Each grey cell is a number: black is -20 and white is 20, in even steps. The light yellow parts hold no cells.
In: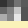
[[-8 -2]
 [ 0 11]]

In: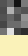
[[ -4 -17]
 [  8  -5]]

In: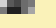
[[ -6  -9]
 [-15 -15]]

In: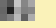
[[ -7  11]
 [-15   6]]

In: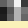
[[ 0 18]
 [-7  8]]

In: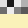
[[-16  17]
 [ 17   0]]
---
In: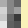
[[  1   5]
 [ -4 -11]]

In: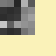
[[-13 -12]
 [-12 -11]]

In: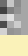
[[ 0  3]
 [15  6]]

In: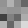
[[ 3  3]
 [ 0 -4]]

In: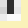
[[-13  16]
 [ 19  19]]

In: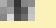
[[  5 -10]
 [ 14  -8]]

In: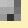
[[  6  -2]
 [-12   1]]
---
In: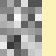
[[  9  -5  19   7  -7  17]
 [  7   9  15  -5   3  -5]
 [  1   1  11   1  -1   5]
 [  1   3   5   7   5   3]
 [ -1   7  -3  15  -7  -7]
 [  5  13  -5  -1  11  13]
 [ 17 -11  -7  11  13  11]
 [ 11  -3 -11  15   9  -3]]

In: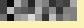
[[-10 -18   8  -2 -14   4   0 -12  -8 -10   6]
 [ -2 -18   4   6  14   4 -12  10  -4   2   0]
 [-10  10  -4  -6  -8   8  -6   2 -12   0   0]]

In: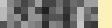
[[  9   1   3 -11   3   3  -9  -7  -7 -13  -1   9  -3   1]
 [ 11   1  -3  -9  -5   5  -9  -9  -3  -9  -3  -5   5   5]
 [ -7   1  -5   5   1  -1 -13   1  -1 -11  -5  11  -9 -11]
 [  9   3 -11  -7   3  -9 -15  -5  -1 -11  -5   9  -1  -7]]

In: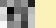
[[ 13  -9   7  -7  11]
 [ 19   1   3 -11  11]
 [ -1   7  -1   3 -15]
 [ 15 -19  -3  -5   9]]

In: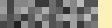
[[  5  -9   3   7  -3  -1   7  -3  -5 -13   1  -9  -3   7]
 [  3  -9   1   1   3 -11 -11  -3  -9   5   1   9  -7  -7]
 [ -1  -7  -3 -11  -5   5  -3  -7   3   7   5  -1   9  -5]
 [ -9  -7 -15   3  -5 -11   5  -7  -5 -11   5 -11  -3  -1]]

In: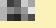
[[  8   2  -2   4  16]
 [ 10 -10  -6  12   6]
 [  8 -12 -14   0  -8]]

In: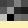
[[-10  -8   0  -8]
 [ 10 -20  -2  -4]
 [ -6   4 -14 -16]]
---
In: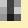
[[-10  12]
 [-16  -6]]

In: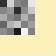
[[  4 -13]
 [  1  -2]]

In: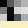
[[-18  14]
 [-19  -7]]

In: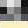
[[ 4 -2]
 [-3  3]]

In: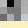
[[-1 -1]
 [ 7 -1]]

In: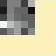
[[ 0 -4]
 [ 1 -3]]
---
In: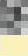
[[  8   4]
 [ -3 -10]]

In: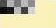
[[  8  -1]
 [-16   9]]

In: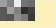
[[ 0 17]
 [ 5  0]]

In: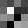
[[ -9  -1]
 [ 19 -13]]

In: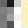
[[-16  12]
 [  2  20]]

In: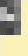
[[-5  1]
 [-7 -1]]

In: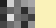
[[13 -2]
 [-4 -1]]

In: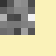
[[-6  3]
 [-2  1]]

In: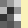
[[  5  13]
 [-13   3]]
